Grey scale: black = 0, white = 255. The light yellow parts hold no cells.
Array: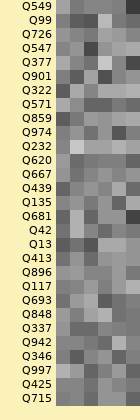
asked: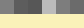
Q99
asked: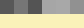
Q13
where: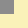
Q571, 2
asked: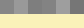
Q896

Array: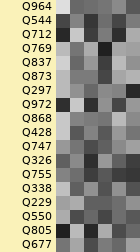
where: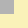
Q873, 6
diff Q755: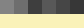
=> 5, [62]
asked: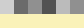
Q837
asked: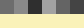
Q326
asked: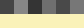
Q544
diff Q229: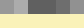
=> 1, [160]

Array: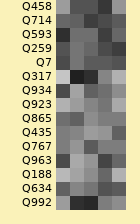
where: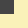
Q963, 4
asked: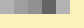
Q188
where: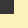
Q458, 4
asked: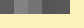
Q634

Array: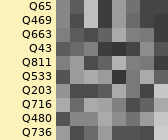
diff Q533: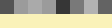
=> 7, [170]
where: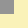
Q203, 1
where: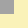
Q716, 4
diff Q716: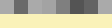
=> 6, [76]
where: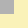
Q811, 5

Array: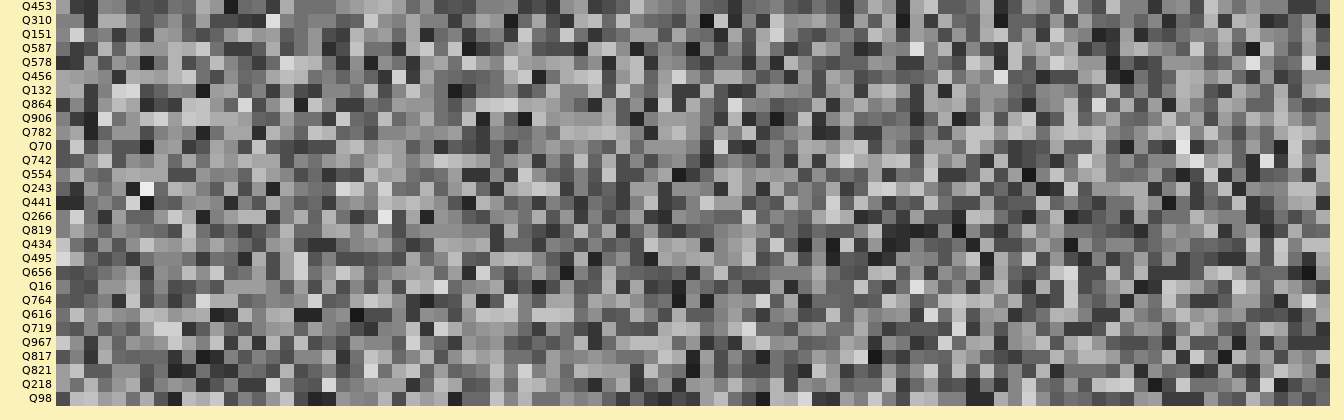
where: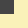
Q16, 91
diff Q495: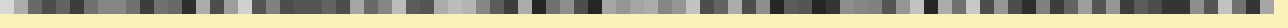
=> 22, [77]
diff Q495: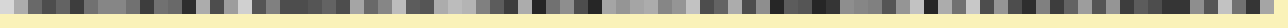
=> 35, [134]
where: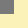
Q967, 61

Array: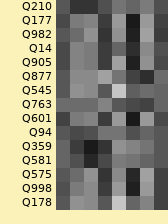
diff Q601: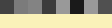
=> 8, [73]
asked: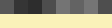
Q210
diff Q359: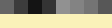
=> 3, [26]
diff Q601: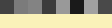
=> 7, [153]
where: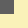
Q545, 6

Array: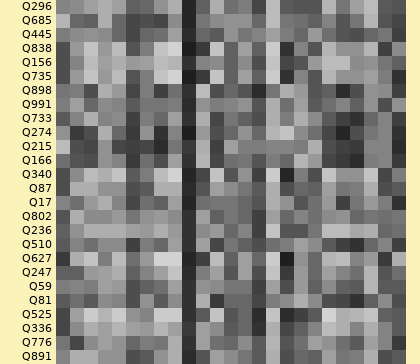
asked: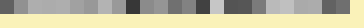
Q236
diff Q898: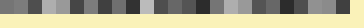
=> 20, [96]
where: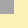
Q236, 22
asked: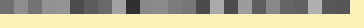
Q59
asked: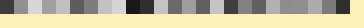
Q735
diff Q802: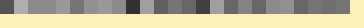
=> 19, [111]
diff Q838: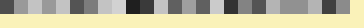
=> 5, [187]

